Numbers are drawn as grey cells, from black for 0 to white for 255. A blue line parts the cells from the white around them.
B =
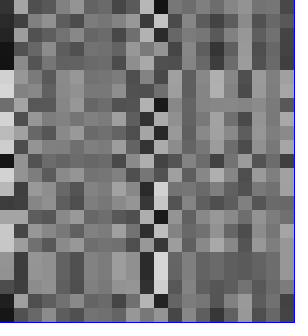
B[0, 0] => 52
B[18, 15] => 106
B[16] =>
[200, 70, 151, 135, 120, 96, 129, 124, 160, 114, 46, 189, 131, 104, 113, 146, 102, 77, 140, 118, 165]
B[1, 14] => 92
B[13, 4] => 104
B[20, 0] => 77
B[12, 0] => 210
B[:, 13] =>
[109, 134, 123, 135, 132, 94, 94, 100, 99, 95, 100, 131, 94, 118, 132, 97, 104, 95, 127, 127, 131, 124, 135]
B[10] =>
[206, 77, 148, 128, 127, 111, 127, 123, 157, 99, 51, 171, 140, 100, 119, 156, 109, 76, 145, 120, 166]
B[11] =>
[21, 147, 82, 108, 100, 108, 103, 107, 73, 138, 174, 67, 84, 131, 108, 66, 115, 155, 83, 108, 63]
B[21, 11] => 36
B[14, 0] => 60
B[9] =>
[186, 161, 103, 86, 137, 153, 106, 112, 100, 78, 165, 40, 153, 95, 137, 161, 137, 93, 150, 126, 138]
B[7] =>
[110, 164, 87, 87, 134, 151, 102, 109, 81, 83, 178, 25, 136, 100, 132, 135, 136, 132, 139, 122, 88]
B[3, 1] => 81
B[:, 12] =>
[119, 75, 103, 69, 79, 160, 158, 136, 144, 153, 140, 84, 160, 115, 83, 148, 131, 157, 101, 100, 87, 100, 70]
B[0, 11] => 20
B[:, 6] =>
[99, 124, 102, 114, 105, 114, 120, 102, 128, 106, 127, 103, 115, 131, 126, 103, 129, 110, 130, 130, 128, 100, 115]
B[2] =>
[36, 157, 81, 94, 114, 136, 102, 107, 72, 111, 178, 43, 103, 123, 118, 89, 129, 151, 94, 113, 68]
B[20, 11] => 207
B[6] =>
[214, 130, 136, 96, 137, 145, 120, 120, 142, 81, 79, 111, 158, 94, 133, 176, 131, 75, 153, 126, 166]
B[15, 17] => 110
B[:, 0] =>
[52, 42, 36, 20, 19, 209, 214, 110, 211, 186, 206, 21, 210, 184, 60, 164, 200, 199, 148, 146, 77, 31, 22]
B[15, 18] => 147
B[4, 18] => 81
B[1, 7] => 118
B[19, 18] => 98

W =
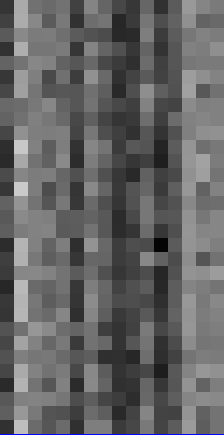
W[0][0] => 53
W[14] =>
[98, 148, 115, 85, 120, 55, 106, 79, 53, 82, 119, 70, 82, 136, 108, 110]
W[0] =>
[53, 170, 113, 106, 114, 65, 132, 101, 71, 55, 102, 49, 91, 153, 133, 122]
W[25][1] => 127
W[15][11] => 85
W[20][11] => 39
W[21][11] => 47
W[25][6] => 94
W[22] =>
[53, 182, 115, 106, 134, 47, 134, 94, 57, 67, 89, 55, 99, 148, 124, 130]
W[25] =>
[82, 127, 118, 120, 106, 87, 94, 47, 48, 39, 110, 46, 66, 116, 125, 123]
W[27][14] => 99
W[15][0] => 89
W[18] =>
[63, 177, 120, 94, 106, 54, 103, 101, 60, 67, 136, 98, 76, 141, 85, 114]
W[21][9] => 78
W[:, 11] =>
[49, 78, 60, 51, 64, 66, 95, 71, 63, 51, 36, 31, 64, 58, 70, 85, 55, 5, 98, 38, 39, 47, 55, 71, 48, 46, 29, 55, 71, 67, 68]
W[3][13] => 129
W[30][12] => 92
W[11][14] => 162
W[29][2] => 121
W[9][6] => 119
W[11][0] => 42
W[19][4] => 115
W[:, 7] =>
[101, 116, 76, 100, 72, 105, 94, 85, 68, 78, 116, 100, 80, 101, 79, 88, 87, 104, 101, 80, 103, 100, 94, 62, 104, 47, 92, 100, 69, 94, 126]
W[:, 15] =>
[122, 105, 124, 143, 122, 131, 113, 129, 129, 145, 120, 124, 116, 130, 110, 134, 134, 127, 114, 156, 116, 136, 130, 126, 119, 123, 145, 126, 137, 115, 115]
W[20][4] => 114
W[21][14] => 121
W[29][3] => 84
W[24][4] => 121
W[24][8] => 51
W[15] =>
[89, 138, 130, 127, 92, 93, 99, 88, 43, 73, 119, 85, 87, 146, 119, 134]
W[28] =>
[88, 129, 131, 128, 118, 77, 94, 69, 61, 45, 104, 71, 94, 133, 140, 137]
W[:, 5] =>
[65, 49, 91, 54, 86, 61, 86, 86, 72, 68, 50, 44, 80, 53, 55, 93, 92, 46, 54, 91, 55, 53, 47, 100, 58, 87, 72, 43, 77, 61, 48]
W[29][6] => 108
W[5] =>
[55, 157, 127, 73, 112, 61, 145, 105, 49, 67, 90, 66, 83, 157, 143, 131]
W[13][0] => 55

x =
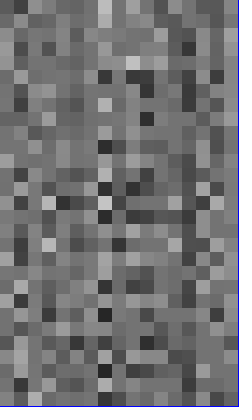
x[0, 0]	91
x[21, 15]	107
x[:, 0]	[91, 105, 140, 153, 147, 108, 115, 117, 100, 115, 116, 157, 114, 113, 145, 121, 128, 115, 161, 118, 108, 160, 114, 114, 86, 136, 107, 115, 130]
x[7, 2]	128
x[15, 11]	87
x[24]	[86, 152, 116, 89, 103, 55, 101, 64, 101, 115, 47, 76, 106, 99, 115, 115, 87]
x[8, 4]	101
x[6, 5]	99
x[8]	[100, 100, 115, 155, 101, 99, 112, 115, 118, 132, 47, 125, 115, 115, 92, 124, 153]
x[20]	[108, 169, 115, 94, 110, 128, 148, 52, 107, 65, 74, 115, 109, 70, 158, 115, 116]
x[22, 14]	135
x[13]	[113, 154, 120, 82, 110, 113, 151, 49, 94, 50, 78, 101, 109, 81, 162, 75, 122]
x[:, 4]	[104, 127, 132, 130, 106, 117, 115, 98, 101, 112, 138, 137, 98, 110, 50, 122, 127, 115, 132, 117, 110, 134, 115, 155, 103, 92, 109, 95, 115]
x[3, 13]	55
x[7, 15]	85
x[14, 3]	182
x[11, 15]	102
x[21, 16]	145
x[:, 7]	[188, 172, 126, 152, 139, 56, 115, 177, 115, 155, 45, 151, 177, 49, 196, 44, 143, 115, 163, 158, 52, 148, 38, 134, 64, 161, 37, 172, 54]
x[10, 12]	115
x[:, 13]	[115, 115, 82, 55, 109, 66, 58, 59, 115, 96, 102, 75, 73, 81, 86, 59, 78, 79, 66, 115, 70, 66, 115, 87, 99, 79, 71, 60, 83]
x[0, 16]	133
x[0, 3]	124
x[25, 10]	136
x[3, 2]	121
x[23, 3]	123
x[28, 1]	92
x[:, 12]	[140, 89, 88, 92, 106, 93, 120, 106, 115, 115, 115, 93, 102, 109, 161, 84, 115, 166, 115, 108, 109, 96, 115, 110, 106, 75, 101, 115, 107]
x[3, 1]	76
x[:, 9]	[159, 130, 115, 115, 192, 57, 136, 130, 132, 144, 125, 156, 115, 50, 111, 59, 161, 108, 161, 99, 65, 151, 115, 115, 115, 152, 63, 133, 116]
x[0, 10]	115
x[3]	[153, 76, 121, 82, 130, 106, 115, 152, 111, 115, 127, 128, 92, 55, 139, 99, 147]
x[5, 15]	61
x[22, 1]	150

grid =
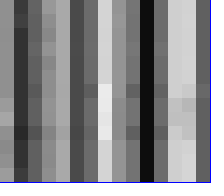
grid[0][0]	144
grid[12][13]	213
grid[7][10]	13
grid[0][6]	107
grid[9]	[144, 41, 83, 132, 162, 71, 101, 233, 139, 96, 13, 95, 203, 193, 96]
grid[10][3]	139
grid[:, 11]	[108, 108, 108, 113, 108, 108, 98, 108, 108, 95, 108, 108, 108]
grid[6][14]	104
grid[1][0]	144
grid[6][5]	74
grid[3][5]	75
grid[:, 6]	[107, 107, 107, 108, 107, 107, 94, 107, 107, 101, 107, 107, 107]
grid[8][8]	139
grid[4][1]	50
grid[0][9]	117
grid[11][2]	96
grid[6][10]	13
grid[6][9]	98
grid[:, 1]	[58, 64, 50, 50, 50, 50, 50, 50, 50, 41, 50, 50, 60]
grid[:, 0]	[144, 144, 143, 144, 144, 144, 144, 155, 166, 144, 138, 144, 156]
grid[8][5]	74
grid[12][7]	212
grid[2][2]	96
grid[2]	[143, 50, 96, 136, 169, 74, 107, 211, 148, 115, 13, 108, 207, 210, 96]
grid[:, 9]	[117, 115, 115, 119, 115, 115, 98, 115, 115, 96, 115, 115, 115]
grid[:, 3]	[152, 142, 136, 147, 135, 142, 142, 147, 146, 132, 139, 138, 142]
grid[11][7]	212
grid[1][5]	74

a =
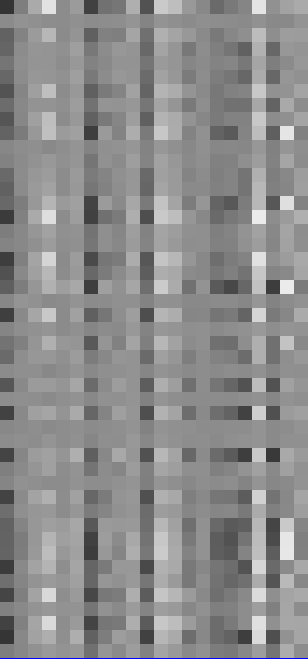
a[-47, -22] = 52
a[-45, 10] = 112
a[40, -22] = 60
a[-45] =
[98, 131, 155, 183, 139, 148, 96, 129, 127, 165, 112, 176, 164, 152, 138, 121, 135, 143, 188, 142, 157, 156]
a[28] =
[141, 143, 142, 138, 143, 146, 136, 145, 144, 148, 129, 148, 142, 140, 140, 140, 139, 142, 145, 134, 146, 143]
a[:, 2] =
[170, 144, 155, 149, 148, 151, 159, 147, 160, 152, 143, 146, 151, 154, 152, 170, 150, 144, 164, 160, 150, 145, 166, 145, 149, 151, 143, 155, 142, 160, 142, 141, 156, 149, 143, 163, 150, 151, 151, 153, 163, 147, 163, 147, 165, 162, 145]
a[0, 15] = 106
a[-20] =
[86, 137, 155, 155, 149, 166, 107, 139, 157, 147, 93, 174, 158, 111, 141, 117, 102, 82, 189, 82, 161, 149]
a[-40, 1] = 136
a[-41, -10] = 172
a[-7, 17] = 83
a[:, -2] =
[162, 137, 157, 151, 139, 150, 147, 169, 144, 229, 149, 165, 136, 134, 223, 155, 164, 162, 156, 137, 235, 140, 135, 148, 195, 143, 144, 161, 146, 155, 141, 144, 169, 160, 138, 136, 137, 201, 230, 231, 138, 185, 164, 166, 167, 146, 172]
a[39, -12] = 120
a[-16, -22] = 140
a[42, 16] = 122
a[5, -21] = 140
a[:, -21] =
[126, 146, 131, 140, 142, 140, 133, 136, 135, 123, 141, 139, 140, 139, 125, 129, 136, 136, 128, 137, 125, 148, 137, 142, 128, 142, 143, 137, 143, 137, 139, 143, 134, 138, 145, 139, 143, 132, 124, 125, 137, 133, 127, 137, 129, 136, 135]
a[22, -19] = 200
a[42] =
[69, 127, 163, 217, 142, 154, 71, 120, 124, 174, 92, 197, 182, 155, 137, 111, 122, 137, 219, 143, 164, 169]
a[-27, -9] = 113
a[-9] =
[99, 124, 151, 180, 159, 164, 65, 157, 139, 168, 115, 199, 167, 121, 146, 93, 82, 116, 188, 75, 230, 128]
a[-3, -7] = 108
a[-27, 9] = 166
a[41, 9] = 153
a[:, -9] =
[153, 139, 152, 120, 134, 123, 148, 121, 147, 131, 136, 138, 132, 138, 124, 150, 144, 142, 150, 139, 113, 137, 134, 143, 140, 126, 138, 111, 140, 109, 143, 141, 103, 143, 136, 127, 134, 111, 121, 131, 121, 120, 155, 135, 156, 109, 137]
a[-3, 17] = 141
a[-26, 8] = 144
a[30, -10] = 144
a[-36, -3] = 130
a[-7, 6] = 101
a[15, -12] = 78
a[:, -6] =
[121, 140, 135, 117, 134, 118, 129, 113, 130, 90, 136, 130, 132, 132, 88, 120, 132, 130, 124, 128, 72, 139, 122, 142, 110, 127, 141, 102, 139, 99, 141, 143, 91, 133, 142, 117, 136, 90, 82, 88, 109, 103, 122, 129, 122, 99, 121]
